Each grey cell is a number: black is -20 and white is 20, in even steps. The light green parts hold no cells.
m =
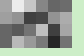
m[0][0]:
6
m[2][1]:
-6
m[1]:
[5, 3, -10, -9, 3, 7]
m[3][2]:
4
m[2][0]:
-4
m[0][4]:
-4
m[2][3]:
10

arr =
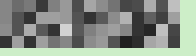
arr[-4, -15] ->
1
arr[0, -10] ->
4
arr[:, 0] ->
[1, 1, 2, -12]
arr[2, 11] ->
-12
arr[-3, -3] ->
-5
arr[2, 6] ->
-6
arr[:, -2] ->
[-7, -10, 10, 8]
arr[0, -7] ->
2
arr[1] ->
[1, -7, -12, 5, 5, 4, -7, -12, -6, 2, 8, -12, -5, -10, 5]
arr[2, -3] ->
-14
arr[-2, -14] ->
-7
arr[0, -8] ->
6
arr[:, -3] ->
[7, -5, -14, 6]
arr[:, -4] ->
[-8, -12, -12, -13]
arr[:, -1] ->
[10, 5, -9, -10]
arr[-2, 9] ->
5

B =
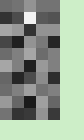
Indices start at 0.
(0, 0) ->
-3
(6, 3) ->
2
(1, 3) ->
-6
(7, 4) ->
0
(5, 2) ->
-15
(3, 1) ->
-15
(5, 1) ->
0
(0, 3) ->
-2
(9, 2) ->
-11
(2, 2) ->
-12
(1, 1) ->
-8
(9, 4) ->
-11
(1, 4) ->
-7
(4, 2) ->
6
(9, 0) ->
-2
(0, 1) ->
-2
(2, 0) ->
6

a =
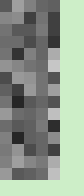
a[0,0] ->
-6
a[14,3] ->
-3
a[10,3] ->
-1
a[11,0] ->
0
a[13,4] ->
7
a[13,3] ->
-1
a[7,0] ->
-5
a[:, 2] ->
[0, -10, -6, -8, 0, -2, 3, 4, -6, -4, -5, -5, -8, 1, -5]
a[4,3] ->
-4
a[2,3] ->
-1
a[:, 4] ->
[-5, -10, -10, -12, 7, 11, -7, 5, -7, 10, -13, 2, -10, 7, 10]
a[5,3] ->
-3
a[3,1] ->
-3
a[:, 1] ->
[5, 2, -6, -3, -12, 1, 4, -10, -14, -3, -6, -14, 3, 5, -6]

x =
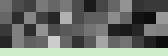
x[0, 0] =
-2
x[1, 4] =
-14
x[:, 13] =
[-11, 4, 0, -18]
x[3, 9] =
-4
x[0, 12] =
-11
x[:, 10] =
[3, -4, -16, -2]
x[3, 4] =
12
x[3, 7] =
-6
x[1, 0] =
-4
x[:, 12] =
[-11, -18, 1, -15]
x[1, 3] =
-10
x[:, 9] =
[-4, 2, -15, -4]
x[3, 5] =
-4
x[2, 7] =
-2
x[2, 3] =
3

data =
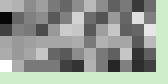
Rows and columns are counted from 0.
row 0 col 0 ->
9
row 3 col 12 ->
9
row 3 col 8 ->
8
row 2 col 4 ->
4
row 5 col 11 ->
-13
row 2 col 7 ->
-6
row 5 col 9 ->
-14
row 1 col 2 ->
0
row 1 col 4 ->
-6
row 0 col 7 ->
9
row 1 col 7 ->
-3
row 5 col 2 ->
-1
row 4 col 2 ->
6
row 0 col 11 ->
-11
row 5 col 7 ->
8
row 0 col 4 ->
-1
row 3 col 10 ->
6
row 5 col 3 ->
-1
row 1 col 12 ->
0
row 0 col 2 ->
2
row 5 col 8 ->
-1
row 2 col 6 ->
11
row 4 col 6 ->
2
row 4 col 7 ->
7
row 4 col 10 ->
11
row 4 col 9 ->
-5
